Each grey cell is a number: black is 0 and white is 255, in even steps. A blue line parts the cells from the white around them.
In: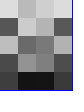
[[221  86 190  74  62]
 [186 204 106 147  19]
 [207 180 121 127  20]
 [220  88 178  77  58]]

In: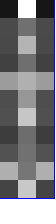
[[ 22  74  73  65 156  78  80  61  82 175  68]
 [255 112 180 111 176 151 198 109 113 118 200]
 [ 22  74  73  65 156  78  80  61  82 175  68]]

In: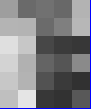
[[158 180 223 211 199 191]
 [106 179 199 177 179 229]
 [113 107  71 100  82  55]
 [104 127  59  85  58  50]
 [179 183  55 138  49  88]]

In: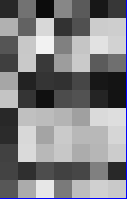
[[ 40 177  85  63 166 196  40  43  65  67  87]
 [114  98 200 201  34  52 192 216 218  47 171]
 [ 12 216 242  57  52  16 188 164 184  77 231]
 [135  50 128 157  49  76 180 202 199  65 122]
 [ 90  80 197 202  70  82 160 184 172  70 189]
 [ 23 204 226  91  23  36 218 184 182 128 208]
 [ 55 206 210 111  20  19 222 214 204  40 201]]

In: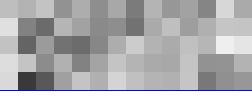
[[190 224 194 221 217]
 [179 130 100 196  57]
 [195 107 155 140  88]
 [146 181 114 177 160]
 [173 162 108 130 196]
 [142 138 135 164 176]
 [168 142 173 196 212]
 [123 114 204 180 192]
 [180 170 179 170 180]
 [151 191 171 168 177]
 [162 158 192 196 197]
 [133 176 182 146 120]
 [215 197 239 147 144]
 [170 196 229 179 151]]

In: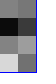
[[130  11 131 216]
 [119  58 157 113]]

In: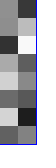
[[144 142  50 170 209 107 212  97]
 [ 56 188 249  94 137  88  29 130]]
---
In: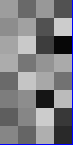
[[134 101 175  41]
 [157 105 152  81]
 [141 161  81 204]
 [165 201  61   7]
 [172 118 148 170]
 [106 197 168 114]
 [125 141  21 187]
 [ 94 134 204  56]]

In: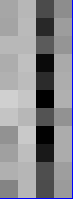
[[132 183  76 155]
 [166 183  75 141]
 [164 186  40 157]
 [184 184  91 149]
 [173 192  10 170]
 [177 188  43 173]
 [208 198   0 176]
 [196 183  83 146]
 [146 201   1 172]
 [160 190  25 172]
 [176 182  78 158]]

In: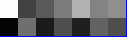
[[  4 111  27  79  31  98  78]
 [253  66  90 124 178 131 143]]

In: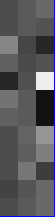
[[ 77  90 105]
 [ 77  90 105]
 [ 77  90  83]
 [134  70  39]
 [ 96  75  83]
 [ 39  80 237]
 [115  90  18]
 [ 96  90  18]
 [ 77 100 149]
 [ 77  95 127]
 [ 77 119  61]
 [ 67  85 105]]

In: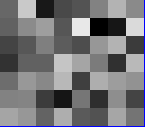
[[165 151  99 174  90  82 166 116]
 [103 201  24  73  83 130 179 138]
 [ 97 139 158  86 232   0  22 218]
 [ 68  87 127  92  77 151 179  59]
 [ 50  97  97 197 165 123  48 185]
 [109 152 136 184  63 174 157 146]
 [130 132  60  21 118  46 142  68]]

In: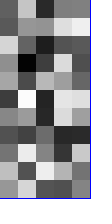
[[151 214  84  80 132]
 [ 96 197  41 126 128]
 [ 89 150 147 222 239]
 [213  99  29  83  89]
 [143   3  62 219  79]
 [166  75 184 158 102]
 [ 61 252  36 229 223]
 [135 155  39 219 159]
 [ 81  66 108  40  42]
 [116 236 132  53 201]
 [191  82 238 180 115]]
